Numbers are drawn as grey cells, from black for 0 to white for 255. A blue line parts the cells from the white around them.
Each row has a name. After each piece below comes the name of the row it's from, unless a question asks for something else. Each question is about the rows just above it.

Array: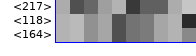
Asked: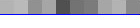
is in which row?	<164>
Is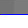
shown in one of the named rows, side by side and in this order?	yes
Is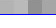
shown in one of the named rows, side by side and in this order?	yes

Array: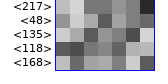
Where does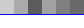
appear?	<48>
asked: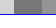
<217>
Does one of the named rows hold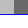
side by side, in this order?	yes
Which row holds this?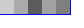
<48>

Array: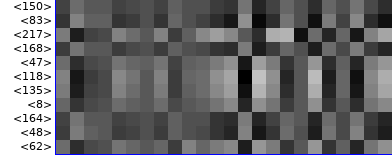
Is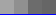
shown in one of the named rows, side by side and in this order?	no
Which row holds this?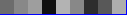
<135>
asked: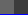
<62>
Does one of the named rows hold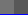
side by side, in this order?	yes
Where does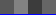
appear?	<118>

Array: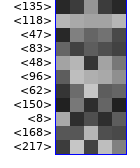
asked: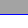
<118>
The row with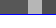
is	<168>

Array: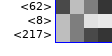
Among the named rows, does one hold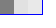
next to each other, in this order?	yes
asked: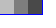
<217>

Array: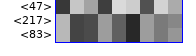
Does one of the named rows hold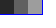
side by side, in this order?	no
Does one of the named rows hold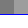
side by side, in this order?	no
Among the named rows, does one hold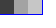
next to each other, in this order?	no
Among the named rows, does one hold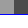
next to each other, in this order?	no
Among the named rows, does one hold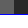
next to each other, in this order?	yes

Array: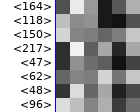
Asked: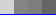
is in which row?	<150>
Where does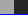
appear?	<217>

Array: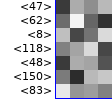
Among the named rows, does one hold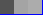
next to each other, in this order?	no
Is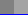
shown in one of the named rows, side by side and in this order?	yes

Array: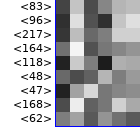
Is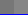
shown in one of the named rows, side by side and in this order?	yes
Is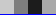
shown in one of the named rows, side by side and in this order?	no
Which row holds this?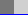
<168>
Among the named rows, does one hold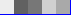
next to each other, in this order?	yes
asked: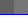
<168>
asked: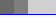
<217>

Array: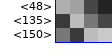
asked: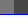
<135>
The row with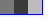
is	<150>

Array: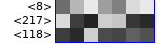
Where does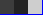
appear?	<217>
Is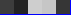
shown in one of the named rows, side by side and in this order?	yes
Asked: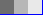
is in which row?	<8>
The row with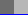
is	<8>

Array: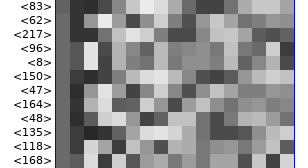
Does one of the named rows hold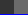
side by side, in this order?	no
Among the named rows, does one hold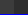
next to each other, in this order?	yes

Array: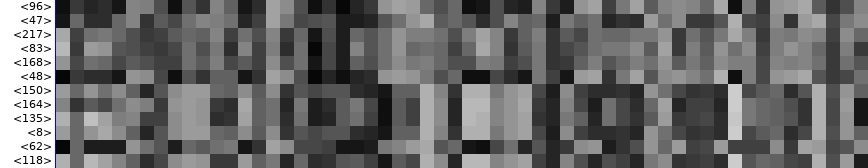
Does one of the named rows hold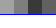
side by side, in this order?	no
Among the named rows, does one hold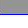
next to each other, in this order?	no
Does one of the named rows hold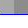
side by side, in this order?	yes
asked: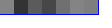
<47>
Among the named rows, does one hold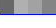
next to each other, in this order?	no

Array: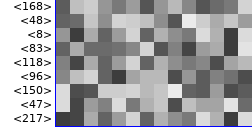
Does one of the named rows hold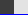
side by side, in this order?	yes
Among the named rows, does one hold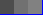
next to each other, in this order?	no
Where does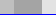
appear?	<47>
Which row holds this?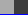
<83>
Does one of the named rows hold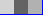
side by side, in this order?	yes

